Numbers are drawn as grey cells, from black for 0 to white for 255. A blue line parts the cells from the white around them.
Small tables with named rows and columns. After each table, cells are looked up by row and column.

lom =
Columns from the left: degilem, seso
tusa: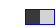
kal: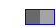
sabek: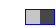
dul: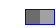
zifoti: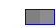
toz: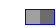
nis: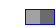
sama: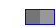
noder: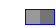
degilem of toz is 160
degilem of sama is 117
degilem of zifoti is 128
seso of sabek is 71
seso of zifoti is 141
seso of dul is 161
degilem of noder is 153
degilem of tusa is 57

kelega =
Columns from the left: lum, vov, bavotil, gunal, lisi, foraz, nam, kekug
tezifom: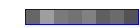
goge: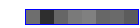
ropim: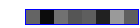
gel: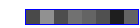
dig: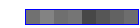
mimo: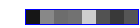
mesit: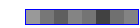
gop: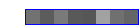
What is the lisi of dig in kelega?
71
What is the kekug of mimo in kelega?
85
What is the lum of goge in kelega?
110
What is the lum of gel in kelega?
73
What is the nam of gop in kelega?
112
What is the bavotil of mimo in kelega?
109
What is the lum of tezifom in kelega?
102
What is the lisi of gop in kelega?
86
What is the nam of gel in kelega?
30
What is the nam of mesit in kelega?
112
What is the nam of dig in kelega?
98
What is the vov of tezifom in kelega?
158
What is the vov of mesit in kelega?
119
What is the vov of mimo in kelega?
136
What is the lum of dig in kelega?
113

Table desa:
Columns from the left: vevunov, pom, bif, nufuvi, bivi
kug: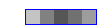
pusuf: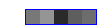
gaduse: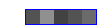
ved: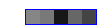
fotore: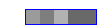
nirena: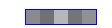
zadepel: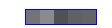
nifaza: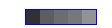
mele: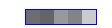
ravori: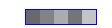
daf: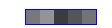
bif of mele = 153
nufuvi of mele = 132
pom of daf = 148
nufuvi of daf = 85
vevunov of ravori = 105
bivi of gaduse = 107
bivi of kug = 157
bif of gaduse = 66
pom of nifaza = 94
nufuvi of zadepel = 97
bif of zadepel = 81

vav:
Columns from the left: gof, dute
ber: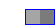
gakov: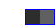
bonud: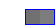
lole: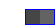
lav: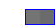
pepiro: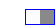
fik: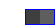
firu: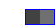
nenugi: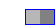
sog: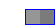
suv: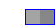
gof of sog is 150
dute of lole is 99
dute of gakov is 96
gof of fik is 63
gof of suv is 164
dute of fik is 94
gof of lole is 70
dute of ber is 123
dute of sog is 123
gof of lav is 116
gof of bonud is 113
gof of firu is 66
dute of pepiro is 137
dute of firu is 112
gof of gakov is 45
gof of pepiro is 252
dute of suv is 135
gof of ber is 165
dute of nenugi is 129

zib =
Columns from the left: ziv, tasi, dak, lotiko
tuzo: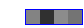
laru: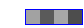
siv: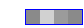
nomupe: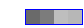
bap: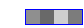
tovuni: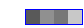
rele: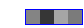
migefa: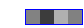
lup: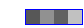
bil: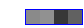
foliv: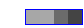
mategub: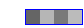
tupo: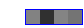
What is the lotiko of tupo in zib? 116
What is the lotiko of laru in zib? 77
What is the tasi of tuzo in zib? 48
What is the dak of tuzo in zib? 140
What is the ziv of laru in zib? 162
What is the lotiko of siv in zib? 138
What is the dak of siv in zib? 155
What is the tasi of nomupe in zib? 124
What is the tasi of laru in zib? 90
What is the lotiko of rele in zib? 123
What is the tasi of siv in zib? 209
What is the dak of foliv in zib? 107
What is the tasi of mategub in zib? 182
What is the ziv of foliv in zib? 167
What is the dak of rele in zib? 166
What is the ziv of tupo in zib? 130
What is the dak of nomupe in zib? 190
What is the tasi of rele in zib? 54

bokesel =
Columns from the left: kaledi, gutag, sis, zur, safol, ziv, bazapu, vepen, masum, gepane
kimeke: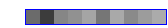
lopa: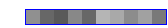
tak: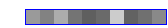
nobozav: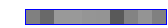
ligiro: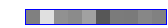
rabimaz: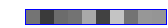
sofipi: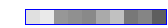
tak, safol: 95
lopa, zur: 136
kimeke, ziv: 118
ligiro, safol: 161
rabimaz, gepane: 149
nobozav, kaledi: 128
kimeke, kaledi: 107
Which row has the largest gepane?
kimeke

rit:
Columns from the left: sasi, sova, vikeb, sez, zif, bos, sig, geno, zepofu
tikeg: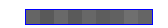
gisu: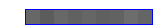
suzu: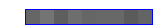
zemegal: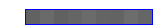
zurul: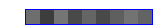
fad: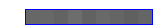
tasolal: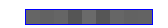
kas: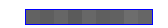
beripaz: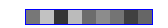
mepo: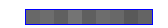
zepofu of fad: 101
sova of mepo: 109
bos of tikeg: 93
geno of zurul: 115
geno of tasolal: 98
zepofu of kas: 102
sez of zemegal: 101
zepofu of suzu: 100
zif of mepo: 95
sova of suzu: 116
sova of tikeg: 89
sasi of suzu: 102
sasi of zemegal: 98
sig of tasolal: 102
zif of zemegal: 107
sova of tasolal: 98
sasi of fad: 103
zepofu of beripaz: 102
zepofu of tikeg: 101

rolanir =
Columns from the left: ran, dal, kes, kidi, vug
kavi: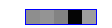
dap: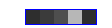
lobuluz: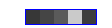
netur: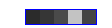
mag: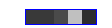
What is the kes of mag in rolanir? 74
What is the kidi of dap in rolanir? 183
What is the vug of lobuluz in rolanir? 61
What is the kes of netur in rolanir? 74
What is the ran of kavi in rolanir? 142
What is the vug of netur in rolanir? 68
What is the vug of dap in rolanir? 46
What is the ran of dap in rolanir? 46
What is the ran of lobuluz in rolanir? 55
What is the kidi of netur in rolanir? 195

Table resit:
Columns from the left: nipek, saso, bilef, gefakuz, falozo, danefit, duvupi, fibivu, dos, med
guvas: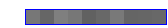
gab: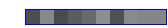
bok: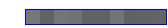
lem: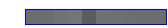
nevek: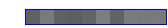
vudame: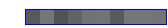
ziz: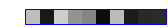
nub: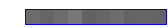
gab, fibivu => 138
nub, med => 100
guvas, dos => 102
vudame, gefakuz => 99
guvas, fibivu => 101
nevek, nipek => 97
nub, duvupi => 109
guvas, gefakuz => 119
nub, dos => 101
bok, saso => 98
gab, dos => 134
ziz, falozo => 133
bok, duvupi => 116
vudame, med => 115
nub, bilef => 109
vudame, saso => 118
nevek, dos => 121
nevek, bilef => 97
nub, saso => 101

